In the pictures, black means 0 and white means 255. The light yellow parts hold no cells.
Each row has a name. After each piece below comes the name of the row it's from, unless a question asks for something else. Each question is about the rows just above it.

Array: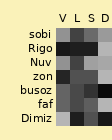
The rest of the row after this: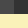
[10]
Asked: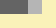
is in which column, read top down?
V
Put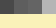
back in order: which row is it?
faf
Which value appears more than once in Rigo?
[30]
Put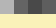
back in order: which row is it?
faf
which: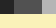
zon

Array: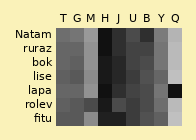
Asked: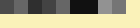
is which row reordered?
lapa
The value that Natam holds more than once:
[47]
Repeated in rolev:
[75]
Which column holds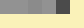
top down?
M
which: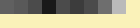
rolev

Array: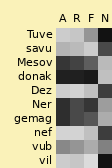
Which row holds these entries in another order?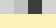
nef
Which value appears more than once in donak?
[32]
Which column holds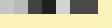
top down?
R
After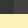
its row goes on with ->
[ 94 186]
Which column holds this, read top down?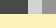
R

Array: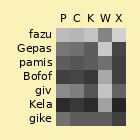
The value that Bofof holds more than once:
[64]
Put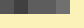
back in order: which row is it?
pamis
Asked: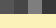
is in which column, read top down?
C
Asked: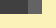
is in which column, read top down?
X

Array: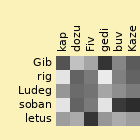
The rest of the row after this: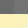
[165 142 122]
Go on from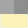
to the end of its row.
[122]
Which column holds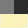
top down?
Kaze
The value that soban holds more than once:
[228]
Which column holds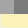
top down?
Fiv
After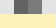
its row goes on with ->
[58 44]
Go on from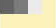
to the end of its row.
[128  99]

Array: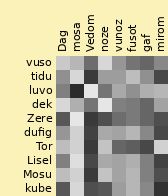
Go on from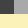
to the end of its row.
[163 182 136  72]
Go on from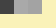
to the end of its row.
[182 136  72]

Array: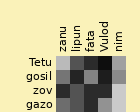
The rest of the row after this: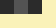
[ 43 202]
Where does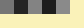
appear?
gosil
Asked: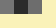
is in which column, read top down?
zanu
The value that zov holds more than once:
[43]

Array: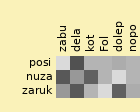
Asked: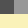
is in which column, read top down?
dela
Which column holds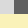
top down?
dolep
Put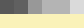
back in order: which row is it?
nuza
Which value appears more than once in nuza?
[180]
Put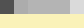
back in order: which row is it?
posi
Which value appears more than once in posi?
[180]
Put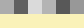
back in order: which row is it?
zaruk

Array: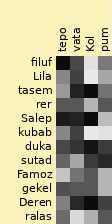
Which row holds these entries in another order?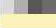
ralas
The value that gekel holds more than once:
[87]
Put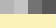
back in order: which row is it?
Famoz
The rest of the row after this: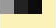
[115]
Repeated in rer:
[87]
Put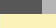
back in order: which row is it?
rer

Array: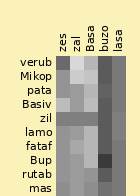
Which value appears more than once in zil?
[127]
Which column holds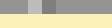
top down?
zes
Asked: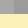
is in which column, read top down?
zal
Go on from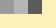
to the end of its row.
[127]
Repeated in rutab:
[148]
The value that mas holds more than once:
[142]

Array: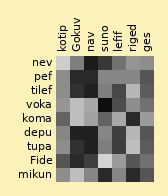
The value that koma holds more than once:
[99]
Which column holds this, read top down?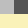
riged
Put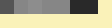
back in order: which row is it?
pef
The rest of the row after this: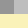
[168  14  77 141 113]
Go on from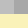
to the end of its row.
[ 14  77 141 113]

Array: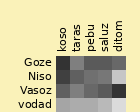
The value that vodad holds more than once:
[172]
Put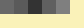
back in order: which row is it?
Vasoz
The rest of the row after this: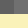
[119 198]
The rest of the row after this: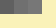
[198]
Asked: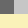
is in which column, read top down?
ditom
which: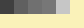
Niso
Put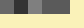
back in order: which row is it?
Goze

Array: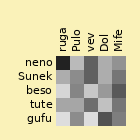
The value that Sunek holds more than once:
[173]
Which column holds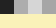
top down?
ruga
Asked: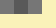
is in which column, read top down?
Mife
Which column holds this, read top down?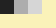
ruga
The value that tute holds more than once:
[166]
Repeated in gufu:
[221]
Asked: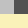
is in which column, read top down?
Dol

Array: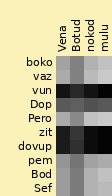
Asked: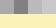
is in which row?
vaz
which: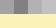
boko
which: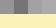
pem
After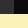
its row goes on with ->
[4]

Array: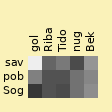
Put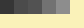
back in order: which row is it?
Sog
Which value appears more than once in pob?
[82]
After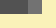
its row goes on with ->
[134]
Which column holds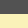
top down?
Riba
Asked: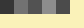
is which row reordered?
Sog

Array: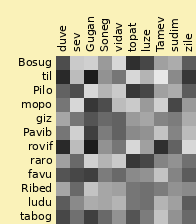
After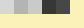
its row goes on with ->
[160 172  92]
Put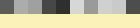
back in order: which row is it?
Bosug
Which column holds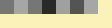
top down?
duve
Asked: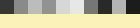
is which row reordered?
til
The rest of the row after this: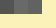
[154 166 132 124 172]
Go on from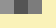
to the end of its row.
[195 146 105]
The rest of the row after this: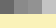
[132  92]

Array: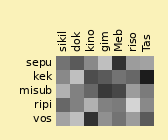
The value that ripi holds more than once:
[129]
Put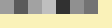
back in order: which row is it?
vos
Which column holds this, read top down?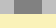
dok
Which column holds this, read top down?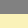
dok

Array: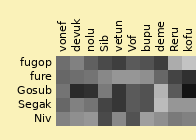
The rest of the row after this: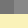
[150 150 143 103  68  48]
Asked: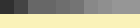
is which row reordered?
fure
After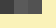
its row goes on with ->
[ 62 172 195]
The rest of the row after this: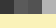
[90 20]

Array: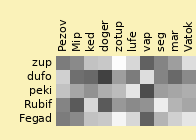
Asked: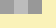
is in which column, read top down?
zotup
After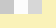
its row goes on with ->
[ 97 132 158 221]

